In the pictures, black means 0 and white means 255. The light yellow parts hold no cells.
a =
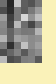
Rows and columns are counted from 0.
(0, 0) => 110
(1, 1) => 44
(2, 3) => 214
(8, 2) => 88
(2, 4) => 147
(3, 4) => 70
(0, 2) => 198
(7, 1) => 102
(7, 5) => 141
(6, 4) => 140
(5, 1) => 100
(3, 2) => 185
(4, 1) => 99
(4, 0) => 133
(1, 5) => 156
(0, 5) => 117
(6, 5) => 159

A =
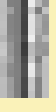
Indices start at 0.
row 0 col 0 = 189
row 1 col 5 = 125
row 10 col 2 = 128
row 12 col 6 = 190
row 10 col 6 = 189
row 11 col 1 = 157
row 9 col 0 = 178
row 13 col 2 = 127
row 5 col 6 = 184
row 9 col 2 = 128
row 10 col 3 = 79
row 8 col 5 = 128
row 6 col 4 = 186
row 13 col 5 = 130
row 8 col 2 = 126
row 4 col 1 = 133
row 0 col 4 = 236
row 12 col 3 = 73
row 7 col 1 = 148
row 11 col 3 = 72
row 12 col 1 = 156
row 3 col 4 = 225
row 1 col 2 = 125
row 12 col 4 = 200
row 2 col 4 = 226
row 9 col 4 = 234
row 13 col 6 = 189

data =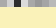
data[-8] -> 170
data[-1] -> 185
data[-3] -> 152

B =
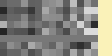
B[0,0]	95
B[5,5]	120
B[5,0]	120
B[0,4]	96
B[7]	[82, 102, 101, 126, 80, 98, 146, 140, 131, 92, 169, 105, 175, 141]
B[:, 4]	[96, 56, 84, 104, 52, 120, 170, 80]
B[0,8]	153
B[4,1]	93
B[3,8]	82
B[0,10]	190
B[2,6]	144
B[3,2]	131
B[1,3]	86
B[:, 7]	[143, 135, 141, 122, 135, 120, 100, 140]
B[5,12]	120
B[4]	[36, 93, 84, 83, 52, 95, 169, 135, 106, 75, 136, 118, 219, 219]
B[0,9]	95
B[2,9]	92
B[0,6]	137
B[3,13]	45
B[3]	[177, 115, 131, 144, 104, 119, 102, 122, 82, 147, 121, 210, 127, 45]
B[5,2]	120
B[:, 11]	[82, 117, 97, 210, 118, 120, 47, 105]
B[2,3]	132
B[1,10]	136
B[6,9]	118
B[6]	[93, 142, 126, 86, 170, 142, 119, 100, 145, 118, 70, 47, 70, 188]
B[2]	[85, 103, 102, 132, 84, 98, 144, 141, 139, 92, 177, 97, 169, 132]
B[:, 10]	[190, 136, 177, 121, 136, 120, 70, 169]

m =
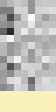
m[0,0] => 167
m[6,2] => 165
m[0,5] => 195
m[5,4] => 165
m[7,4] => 153
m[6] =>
[183, 150, 165, 188, 217, 182, 168, 177]
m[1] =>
[126, 126, 212, 211, 150, 210, 213, 219]
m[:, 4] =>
[148, 150, 251, 229, 192, 165, 217, 153, 156, 209, 212, 105, 134]
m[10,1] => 142
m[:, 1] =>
[184, 126, 78, 135, 41, 246, 150, 152, 199, 83, 142, 218, 155]
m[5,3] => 165
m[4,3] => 232
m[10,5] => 185
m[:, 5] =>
[195, 210, 192, 181, 221, 172, 182, 203, 185, 205, 185, 198, 207]
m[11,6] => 222
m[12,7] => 217
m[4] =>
[100, 41, 192, 232, 192, 221, 199, 224]
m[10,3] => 192
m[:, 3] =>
[191, 211, 206, 191, 232, 165, 188, 201, 184, 213, 192, 188, 204]
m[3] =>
[145, 135, 196, 191, 229, 181, 193, 193]
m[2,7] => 183

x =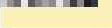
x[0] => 201
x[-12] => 107
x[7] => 140
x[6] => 162

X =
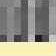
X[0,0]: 128
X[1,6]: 90
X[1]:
[113, 139, 112, 89, 153, 96, 90, 155]
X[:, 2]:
[142, 112, 114, 122, 127, 64]
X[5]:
[79, 140, 64, 88, 182, 32, 79, 196]
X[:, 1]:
[129, 139, 133, 136, 135, 140]
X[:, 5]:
[118, 96, 92, 102, 107, 32]
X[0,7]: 140
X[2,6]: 93
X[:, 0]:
[128, 113, 113, 116, 119, 79]

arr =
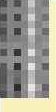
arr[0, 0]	77
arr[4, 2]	65
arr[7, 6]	114
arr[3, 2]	128
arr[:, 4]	[201, 170, 208, 175, 212, 177, 165, 220, 159, 226, 184, 191, 229, 196]
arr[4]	[79, 133, 65, 142, 212, 146, 109]
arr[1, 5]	138
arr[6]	[130, 138, 143, 136, 165, 136, 147]
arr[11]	[86, 129, 100, 134, 191, 135, 134]
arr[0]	[77, 129, 81, 137, 201, 141, 123]
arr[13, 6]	122
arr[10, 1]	125
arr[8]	[139, 145, 144, 142, 159, 142, 155]
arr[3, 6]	147
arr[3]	[107, 130, 128, 130, 175, 132, 147]
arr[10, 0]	90
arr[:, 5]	[141, 138, 140, 132, 146, 131, 136, 149, 142, 146, 137, 135, 163, 135]
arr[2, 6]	117
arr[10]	[90, 125, 111, 131, 184, 137, 138]
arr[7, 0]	84
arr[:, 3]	[137, 132, 140, 130, 142, 131, 136, 142, 142, 145, 131, 134, 141, 136]

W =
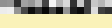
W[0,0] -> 145
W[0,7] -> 244
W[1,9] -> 148
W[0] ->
[145, 149, 47, 161, 150, 185, 69, 244, 181, 217, 49, 201, 67, 198, 182, 215]
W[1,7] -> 68
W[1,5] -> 50
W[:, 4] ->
[150, 14]
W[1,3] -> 71

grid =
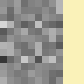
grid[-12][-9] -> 143
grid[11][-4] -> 151
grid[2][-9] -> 127
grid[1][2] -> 151
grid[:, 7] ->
[145, 125, 136, 104, 174, 171, 119, 127, 191, 131, 112, 108]
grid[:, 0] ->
[143, 151, 127, 214, 90, 111, 179, 166, 54, 149, 155, 173]
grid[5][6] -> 127
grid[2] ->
[127, 105, 132, 144, 152, 110, 147, 136, 128]
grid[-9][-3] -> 116
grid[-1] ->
[173, 144, 133, 122, 134, 151, 134, 108, 141]
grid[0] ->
[143, 134, 156, 112, 130, 136, 122, 145, 181]
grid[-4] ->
[54, 105, 130, 200, 153, 83, 168, 191, 128]
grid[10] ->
[155, 136, 122, 128, 155, 141, 132, 112, 106]
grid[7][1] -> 175
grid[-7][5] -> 133
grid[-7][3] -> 145
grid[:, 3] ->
[112, 124, 144, 96, 168, 145, 112, 113, 200, 114, 128, 122]
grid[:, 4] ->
[130, 126, 152, 112, 122, 144, 138, 113, 153, 123, 155, 134]
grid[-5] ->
[166, 175, 144, 113, 113, 176, 119, 127, 147]
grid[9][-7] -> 147
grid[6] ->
[179, 174, 121, 112, 138, 174, 114, 119, 91]
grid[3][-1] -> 92

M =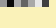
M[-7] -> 152
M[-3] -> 168
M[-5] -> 173
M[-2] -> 231
